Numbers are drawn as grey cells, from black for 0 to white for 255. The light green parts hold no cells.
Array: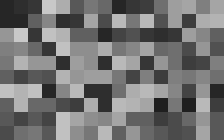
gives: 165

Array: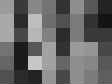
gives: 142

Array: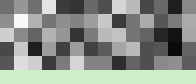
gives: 105

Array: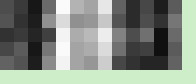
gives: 71

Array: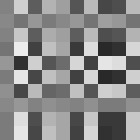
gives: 71

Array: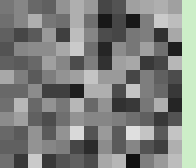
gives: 168
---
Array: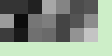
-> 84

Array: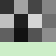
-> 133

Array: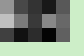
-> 88

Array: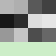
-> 65

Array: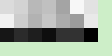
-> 226

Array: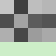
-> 182

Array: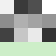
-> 255

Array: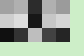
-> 155

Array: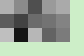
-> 170

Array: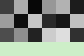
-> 28
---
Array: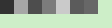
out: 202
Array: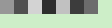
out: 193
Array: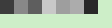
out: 158
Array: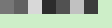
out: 81
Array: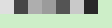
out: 84
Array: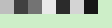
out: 43
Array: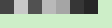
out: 165
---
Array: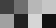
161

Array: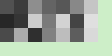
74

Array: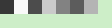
55

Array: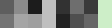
116

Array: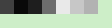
64

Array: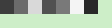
61
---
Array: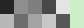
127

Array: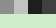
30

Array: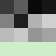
10

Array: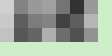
153

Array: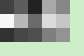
34

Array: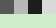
29

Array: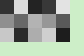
35
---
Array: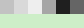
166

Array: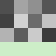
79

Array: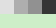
174

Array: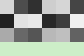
48

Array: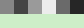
106

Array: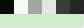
59

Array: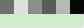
112

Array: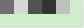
111

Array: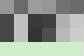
64
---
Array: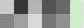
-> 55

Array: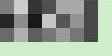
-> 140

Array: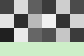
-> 45

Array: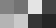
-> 115

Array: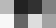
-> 34

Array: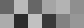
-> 186

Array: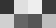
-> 223

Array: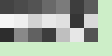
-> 239
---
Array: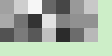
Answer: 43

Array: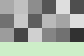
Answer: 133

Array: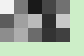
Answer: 107

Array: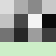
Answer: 39

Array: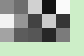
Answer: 86

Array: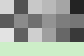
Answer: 159
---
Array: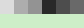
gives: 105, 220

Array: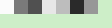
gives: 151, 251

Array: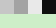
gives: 15, 198

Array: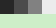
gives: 236, 39

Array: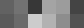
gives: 68, 90

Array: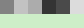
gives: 220, 130

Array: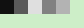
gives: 179, 16

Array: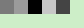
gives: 68, 122
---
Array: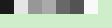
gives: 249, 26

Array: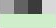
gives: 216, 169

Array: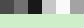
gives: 163, 74

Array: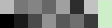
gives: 194, 0

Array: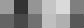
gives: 127, 100

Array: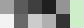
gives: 148, 243

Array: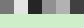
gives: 64, 119
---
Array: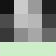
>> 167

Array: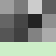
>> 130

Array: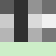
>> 175

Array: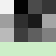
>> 95

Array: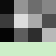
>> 45

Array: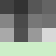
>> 153
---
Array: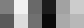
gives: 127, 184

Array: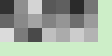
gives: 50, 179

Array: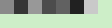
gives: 137, 201

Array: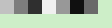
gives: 193, 105

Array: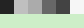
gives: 35, 246

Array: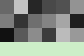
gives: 104, 153

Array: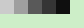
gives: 203, 15

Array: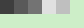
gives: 62, 191
